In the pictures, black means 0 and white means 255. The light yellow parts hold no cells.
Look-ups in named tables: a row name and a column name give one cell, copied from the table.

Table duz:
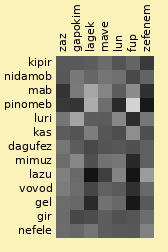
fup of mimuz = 41
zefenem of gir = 109
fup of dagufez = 80
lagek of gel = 42
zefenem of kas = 78
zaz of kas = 92
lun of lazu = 132
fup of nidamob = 73
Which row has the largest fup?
pinomeb

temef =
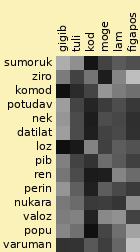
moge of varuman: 62
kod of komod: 68
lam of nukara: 53
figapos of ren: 107
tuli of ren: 75
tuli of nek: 75
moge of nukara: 61
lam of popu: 111

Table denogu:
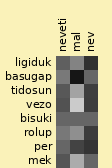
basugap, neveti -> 121
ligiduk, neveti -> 95
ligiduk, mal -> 131
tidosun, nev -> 62
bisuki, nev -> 102
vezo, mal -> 203
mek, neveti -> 85
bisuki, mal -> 102
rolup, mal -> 143
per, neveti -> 102
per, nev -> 52
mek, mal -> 172
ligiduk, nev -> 49
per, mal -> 67
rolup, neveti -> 120
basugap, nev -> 102
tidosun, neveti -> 88
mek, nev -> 102
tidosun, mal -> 163

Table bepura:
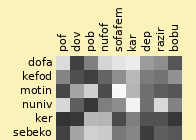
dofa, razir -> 142
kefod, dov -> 79
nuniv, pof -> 216
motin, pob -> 207
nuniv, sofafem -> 141
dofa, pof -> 219
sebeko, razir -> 95
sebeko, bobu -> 87
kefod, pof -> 132
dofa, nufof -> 212
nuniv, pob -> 56

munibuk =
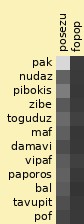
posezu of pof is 70
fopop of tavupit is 56
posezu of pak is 216
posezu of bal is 91
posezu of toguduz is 106
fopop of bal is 52
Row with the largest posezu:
pak

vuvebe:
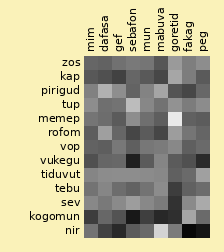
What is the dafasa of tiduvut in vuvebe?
140
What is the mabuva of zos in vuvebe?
86
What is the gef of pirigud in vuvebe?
142
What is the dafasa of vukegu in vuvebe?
102
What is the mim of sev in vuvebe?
136
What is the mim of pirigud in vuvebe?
129
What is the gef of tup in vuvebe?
115
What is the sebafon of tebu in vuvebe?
98
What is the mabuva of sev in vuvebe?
123
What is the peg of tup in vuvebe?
140
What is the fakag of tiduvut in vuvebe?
106
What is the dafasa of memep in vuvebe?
109
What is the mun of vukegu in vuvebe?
91

